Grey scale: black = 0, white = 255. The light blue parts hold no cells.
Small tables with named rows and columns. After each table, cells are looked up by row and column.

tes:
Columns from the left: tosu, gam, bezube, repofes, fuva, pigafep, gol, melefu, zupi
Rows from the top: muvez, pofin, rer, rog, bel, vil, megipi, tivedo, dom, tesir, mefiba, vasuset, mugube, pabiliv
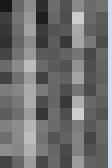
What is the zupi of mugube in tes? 95
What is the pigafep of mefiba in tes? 93
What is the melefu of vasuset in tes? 70
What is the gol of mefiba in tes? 124
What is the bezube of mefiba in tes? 180
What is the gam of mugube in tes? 134
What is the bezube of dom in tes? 171
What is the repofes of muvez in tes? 45
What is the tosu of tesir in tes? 93
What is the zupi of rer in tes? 88
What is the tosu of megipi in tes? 67
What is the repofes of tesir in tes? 55

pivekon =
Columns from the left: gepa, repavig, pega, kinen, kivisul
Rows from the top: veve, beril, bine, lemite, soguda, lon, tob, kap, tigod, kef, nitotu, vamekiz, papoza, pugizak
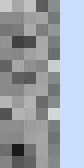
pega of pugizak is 98
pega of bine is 169
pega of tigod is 178
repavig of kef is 179
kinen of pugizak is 160
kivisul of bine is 149
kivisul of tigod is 137
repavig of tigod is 155
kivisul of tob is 136
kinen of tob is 162
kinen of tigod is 107
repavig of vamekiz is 136

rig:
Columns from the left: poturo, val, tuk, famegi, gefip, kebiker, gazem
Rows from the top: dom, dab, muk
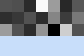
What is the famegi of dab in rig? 45
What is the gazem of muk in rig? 82
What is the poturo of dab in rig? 46
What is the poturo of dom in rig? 83
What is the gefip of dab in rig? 133
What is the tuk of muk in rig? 44
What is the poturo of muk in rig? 156

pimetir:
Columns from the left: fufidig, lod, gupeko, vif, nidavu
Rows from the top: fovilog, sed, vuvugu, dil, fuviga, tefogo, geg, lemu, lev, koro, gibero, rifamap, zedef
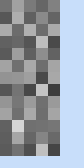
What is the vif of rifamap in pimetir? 133
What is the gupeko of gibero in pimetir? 112
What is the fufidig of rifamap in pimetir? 94
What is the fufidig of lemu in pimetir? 86
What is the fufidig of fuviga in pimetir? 90
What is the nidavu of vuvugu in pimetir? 170
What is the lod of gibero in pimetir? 213
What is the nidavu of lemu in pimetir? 61
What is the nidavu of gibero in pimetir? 118
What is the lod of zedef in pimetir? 114
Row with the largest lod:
gibero

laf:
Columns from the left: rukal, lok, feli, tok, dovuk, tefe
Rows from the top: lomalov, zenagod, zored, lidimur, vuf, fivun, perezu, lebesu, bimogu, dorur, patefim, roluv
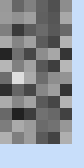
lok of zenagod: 145
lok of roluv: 126
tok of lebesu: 135
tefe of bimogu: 179
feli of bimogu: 162
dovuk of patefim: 114
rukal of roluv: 176
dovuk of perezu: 142
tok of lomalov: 98
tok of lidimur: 92
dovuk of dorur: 104
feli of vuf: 71
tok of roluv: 90

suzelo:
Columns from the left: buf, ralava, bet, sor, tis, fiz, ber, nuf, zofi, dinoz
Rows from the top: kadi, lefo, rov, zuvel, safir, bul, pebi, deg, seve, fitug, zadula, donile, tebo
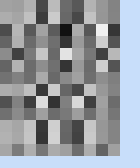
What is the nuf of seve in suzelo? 63
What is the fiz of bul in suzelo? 52
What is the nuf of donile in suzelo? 201
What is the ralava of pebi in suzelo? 129
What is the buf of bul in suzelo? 100
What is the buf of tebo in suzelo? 166
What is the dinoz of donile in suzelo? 132
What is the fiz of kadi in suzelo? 107

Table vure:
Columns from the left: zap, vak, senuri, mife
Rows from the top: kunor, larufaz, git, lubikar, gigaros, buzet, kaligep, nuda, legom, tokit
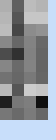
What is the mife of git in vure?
146
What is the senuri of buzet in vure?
131
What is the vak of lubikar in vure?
103
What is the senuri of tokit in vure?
123
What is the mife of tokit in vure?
103
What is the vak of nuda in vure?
86
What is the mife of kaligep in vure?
102
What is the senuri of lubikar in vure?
131
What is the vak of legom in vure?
120
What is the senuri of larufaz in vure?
198
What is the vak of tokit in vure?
106
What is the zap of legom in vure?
30
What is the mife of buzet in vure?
100
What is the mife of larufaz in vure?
198
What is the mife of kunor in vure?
180
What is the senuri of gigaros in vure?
129

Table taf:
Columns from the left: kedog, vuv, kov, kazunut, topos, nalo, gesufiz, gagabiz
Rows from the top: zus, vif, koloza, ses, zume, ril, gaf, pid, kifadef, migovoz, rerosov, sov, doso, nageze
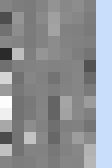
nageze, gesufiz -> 133
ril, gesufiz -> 133
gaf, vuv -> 113
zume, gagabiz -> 117
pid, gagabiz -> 122
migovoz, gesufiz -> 137
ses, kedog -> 135
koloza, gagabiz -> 122
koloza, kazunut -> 131
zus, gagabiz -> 129
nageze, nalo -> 134
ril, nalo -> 131
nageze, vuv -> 125

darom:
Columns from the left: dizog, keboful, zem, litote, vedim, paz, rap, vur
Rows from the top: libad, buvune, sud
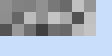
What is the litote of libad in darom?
145
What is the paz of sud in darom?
104
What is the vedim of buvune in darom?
196
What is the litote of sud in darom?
63
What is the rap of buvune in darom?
82
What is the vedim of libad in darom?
120
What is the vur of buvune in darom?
192
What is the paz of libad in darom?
106
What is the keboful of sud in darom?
152
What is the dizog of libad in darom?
144

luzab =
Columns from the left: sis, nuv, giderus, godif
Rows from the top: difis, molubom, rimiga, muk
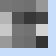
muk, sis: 153
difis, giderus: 112
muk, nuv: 114
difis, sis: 118
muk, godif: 51
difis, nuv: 115
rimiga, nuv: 118
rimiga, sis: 200
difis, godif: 151
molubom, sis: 181
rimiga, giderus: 114
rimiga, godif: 210
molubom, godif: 66
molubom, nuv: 80
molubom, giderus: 55
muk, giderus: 109

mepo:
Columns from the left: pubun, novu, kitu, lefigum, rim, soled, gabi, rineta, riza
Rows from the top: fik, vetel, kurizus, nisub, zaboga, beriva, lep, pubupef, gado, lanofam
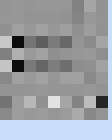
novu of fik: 151
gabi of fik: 129
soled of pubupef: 149
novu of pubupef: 147
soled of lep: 160
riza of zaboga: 142
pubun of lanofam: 137
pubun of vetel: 150
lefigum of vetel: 147
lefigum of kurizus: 161
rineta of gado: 188
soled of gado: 165
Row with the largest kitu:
gado

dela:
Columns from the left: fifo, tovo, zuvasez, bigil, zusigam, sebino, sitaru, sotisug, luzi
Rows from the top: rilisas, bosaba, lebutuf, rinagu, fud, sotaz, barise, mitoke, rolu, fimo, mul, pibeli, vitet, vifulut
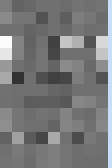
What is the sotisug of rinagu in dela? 83
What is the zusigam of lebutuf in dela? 112
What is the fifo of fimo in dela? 138
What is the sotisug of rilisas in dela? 111
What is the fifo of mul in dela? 142
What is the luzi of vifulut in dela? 109

